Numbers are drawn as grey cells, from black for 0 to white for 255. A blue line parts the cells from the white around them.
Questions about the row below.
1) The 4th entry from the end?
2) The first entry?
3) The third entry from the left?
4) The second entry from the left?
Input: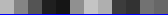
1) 60
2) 185
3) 84
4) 133
